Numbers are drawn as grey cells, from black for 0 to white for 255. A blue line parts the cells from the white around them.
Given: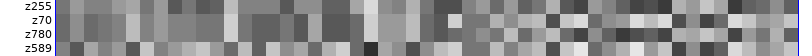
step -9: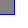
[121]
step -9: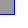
[145]

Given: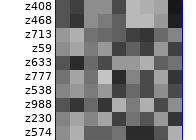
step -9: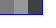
[114 143  55]
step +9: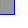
[161]
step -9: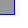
[143]
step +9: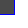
[83]
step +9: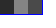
[ 52 141  83]
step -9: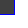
[55]
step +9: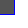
[93]

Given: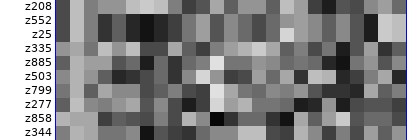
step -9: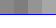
[128 117 139 158]
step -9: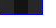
[30 10 30]
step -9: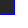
[30]
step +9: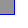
[157]
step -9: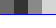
[ 97  42 128 204]
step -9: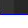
[42 30]
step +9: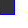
[60]

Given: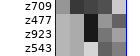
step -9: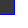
[47]
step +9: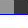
[159  65]
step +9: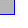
[191]
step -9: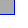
[162]

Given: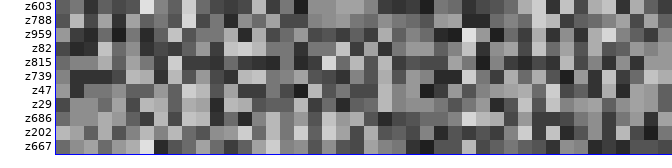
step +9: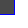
[82]
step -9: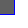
[87]
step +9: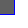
[105]
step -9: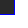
[33]
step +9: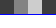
[ 70 140 214  70]
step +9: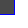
[82]
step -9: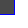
[64]

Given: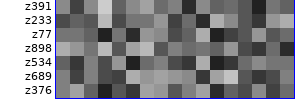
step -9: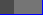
[ 66 108 108]
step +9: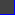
[74]
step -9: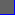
[89]
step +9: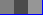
[137  84 159]

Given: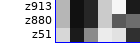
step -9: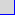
[206]
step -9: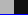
[173   8]

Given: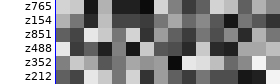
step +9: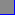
[146]
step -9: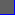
[87]
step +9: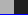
[187  41]
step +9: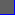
[105]

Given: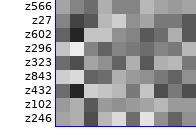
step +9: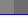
[141 118]
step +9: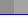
[153 173]
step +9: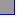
[163]
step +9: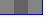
[141 108 141]
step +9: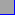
[173]
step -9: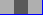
[166  80 166]

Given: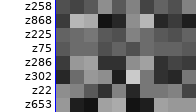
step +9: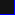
[28]
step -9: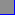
[133]
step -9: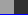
[152  40]
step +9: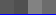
[ 98  89 139 117]
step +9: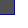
[89]
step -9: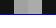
[ 10 152 162  10]

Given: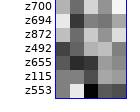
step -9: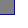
[119]
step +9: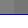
[137 127]
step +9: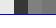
[242  64 137 127]
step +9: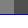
[137  87]
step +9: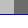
[200 117]
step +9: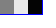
[137 242  13]

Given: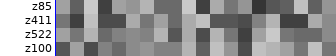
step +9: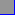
[158]
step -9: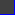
[55]
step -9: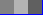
[121 171  87]
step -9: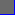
[97]

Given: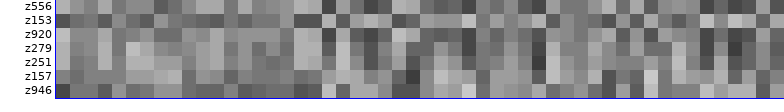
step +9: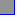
[156]
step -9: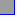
[148]
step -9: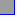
[148]
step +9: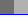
[119 186]
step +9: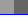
[166 110]
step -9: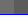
[101  83]

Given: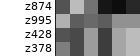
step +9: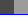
[ 82 165]
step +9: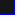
[31]
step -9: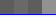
[ 84  96  84 136]
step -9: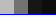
[179 105  13   4]

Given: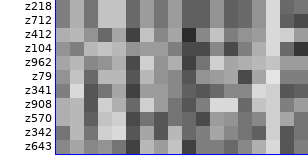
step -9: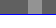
[ 87  87 138  87]
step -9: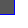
[77]
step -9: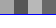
[157  77 175  96]
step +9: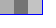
[184 125 204]
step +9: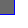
[114]

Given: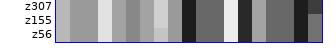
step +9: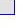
[235]
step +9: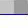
[205 163]
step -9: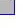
[175]

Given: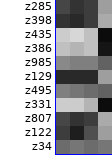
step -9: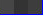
[61 42 52]
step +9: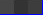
[79 60 70]
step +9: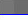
[127 117]

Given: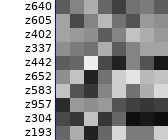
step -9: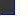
[46]
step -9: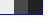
[229  64  25]

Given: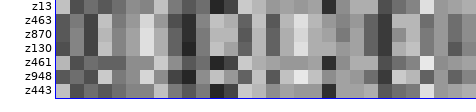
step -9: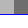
[174 101]
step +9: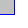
[202]

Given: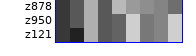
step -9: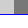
[198 111]
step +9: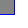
[141]
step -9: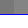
[111 123]
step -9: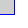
[198]
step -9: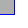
[166]
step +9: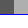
[ 97 184]
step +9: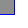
[151]

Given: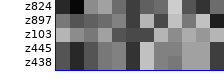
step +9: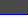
[82 82]
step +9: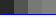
[ 49  93 129 138]
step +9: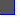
[93]

